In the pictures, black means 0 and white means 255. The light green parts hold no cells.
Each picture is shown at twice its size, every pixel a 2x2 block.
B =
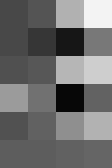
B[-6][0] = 72
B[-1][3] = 101
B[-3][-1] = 98
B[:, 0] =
[72, 72, 80, 155, 81, 93]
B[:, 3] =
[243, 120, 206, 98, 178, 101]
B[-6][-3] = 84

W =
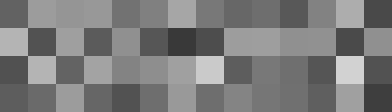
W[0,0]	98
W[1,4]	144
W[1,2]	159
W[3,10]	112
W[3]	[93, 106, 156, 102, 82, 110, 153, 110, 132, 118, 112, 95, 160, 62]
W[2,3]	163
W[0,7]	120
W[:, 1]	[156, 82, 180, 106]
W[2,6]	160
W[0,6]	166
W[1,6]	57

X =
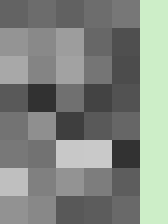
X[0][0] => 99
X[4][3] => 89
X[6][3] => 125
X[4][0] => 115
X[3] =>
[89, 49, 112, 67, 82]
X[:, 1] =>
[108, 137, 132, 49, 143, 114, 128, 136]
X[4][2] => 62
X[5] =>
[120, 114, 200, 201, 50]
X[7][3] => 92
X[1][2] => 157
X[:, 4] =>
[119, 79, 76, 82, 102, 50, 93, 105]
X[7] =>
[146, 136, 88, 92, 105]

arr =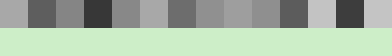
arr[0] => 168
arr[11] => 195
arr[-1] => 196
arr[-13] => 94

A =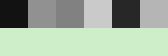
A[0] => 18
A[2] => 129

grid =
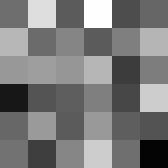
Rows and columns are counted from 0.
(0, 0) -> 110
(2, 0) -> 152
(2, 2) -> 150
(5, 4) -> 111
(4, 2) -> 91
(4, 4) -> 94
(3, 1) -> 84
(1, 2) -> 133
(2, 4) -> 60
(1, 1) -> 107

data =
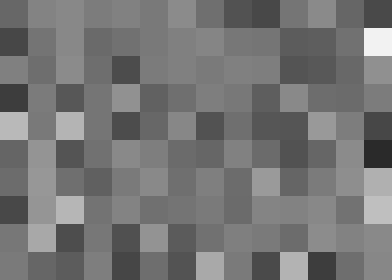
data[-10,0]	103
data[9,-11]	126
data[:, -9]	[121, 121, 123, 97, 103, 126, 137, 112, 147, 110]
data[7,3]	115
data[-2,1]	168
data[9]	[122, 102, 92, 126, 70, 110, 83, 169, 122, 74, 179, 61, 110, 135]
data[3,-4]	137
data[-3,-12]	182
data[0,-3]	138
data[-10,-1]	73
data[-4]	[108, 151, 111, 96, 122, 137, 111, 127, 108, 154, 101, 123, 142, 176]
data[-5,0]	101
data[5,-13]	148
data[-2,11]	140
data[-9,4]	113
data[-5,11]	102
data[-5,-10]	137
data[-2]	[119, 168, 77, 119, 80, 147, 91, 113, 127, 122, 108, 140, 130, 137]
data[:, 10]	[117, 92, 84, 137, 85, 82, 101, 130, 108, 179]
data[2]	[128, 110, 139, 110, 76, 123, 128, 122, 128, 126, 84, 88, 104, 144]
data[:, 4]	[129, 113, 76, 145, 76, 137, 122, 131, 80, 70]
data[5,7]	102
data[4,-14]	185
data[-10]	[103, 131, 136, 124, 129, 121, 139, 111, 82, 72, 117, 138, 102, 73]
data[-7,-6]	120
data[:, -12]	[136, 136, 139, 87, 180, 84, 111, 182, 77, 92]
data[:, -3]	[138, 94, 88, 109, 153, 102, 123, 136, 140, 61]

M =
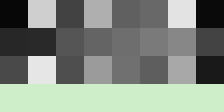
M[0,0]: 7
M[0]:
[7, 207, 66, 175, 96, 104, 227, 10]
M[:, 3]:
[175, 100, 155]
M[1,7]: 67
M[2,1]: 230

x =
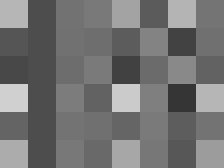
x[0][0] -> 182
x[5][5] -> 119
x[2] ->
[72, 77, 109, 122, 65, 107, 137, 98]
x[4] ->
[100, 77, 115, 112, 101, 122, 93, 115]
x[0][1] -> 77
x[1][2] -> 113
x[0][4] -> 163
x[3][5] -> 127
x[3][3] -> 98
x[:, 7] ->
[116, 112, 98, 182, 115, 156]
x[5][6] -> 87
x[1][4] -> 92
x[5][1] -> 77
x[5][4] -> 167

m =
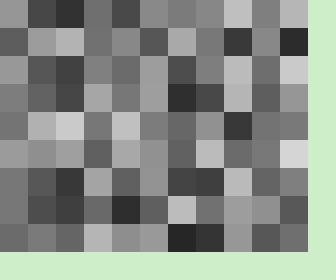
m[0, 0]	150
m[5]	[155, 143, 159, 96, 168, 145, 97, 187, 107, 120, 213]
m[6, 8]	186
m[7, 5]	95
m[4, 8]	56
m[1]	[93, 156, 179, 113, 136, 86, 169, 120, 57, 136, 44]
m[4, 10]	121
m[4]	[116, 177, 202, 119, 192, 124, 103, 145, 56, 115, 121]
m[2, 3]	128
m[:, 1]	[71, 156, 86, 98, 177, 143, 87, 77, 122]
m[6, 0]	119
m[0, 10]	182
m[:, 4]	[73, 136, 107, 119, 192, 168, 96, 46, 142]
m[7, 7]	113
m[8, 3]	181
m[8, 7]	52
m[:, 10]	[182, 44, 202, 150, 121, 213, 127, 88, 111]
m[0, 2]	50
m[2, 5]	157

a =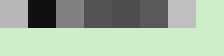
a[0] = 183
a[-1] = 191
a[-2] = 89
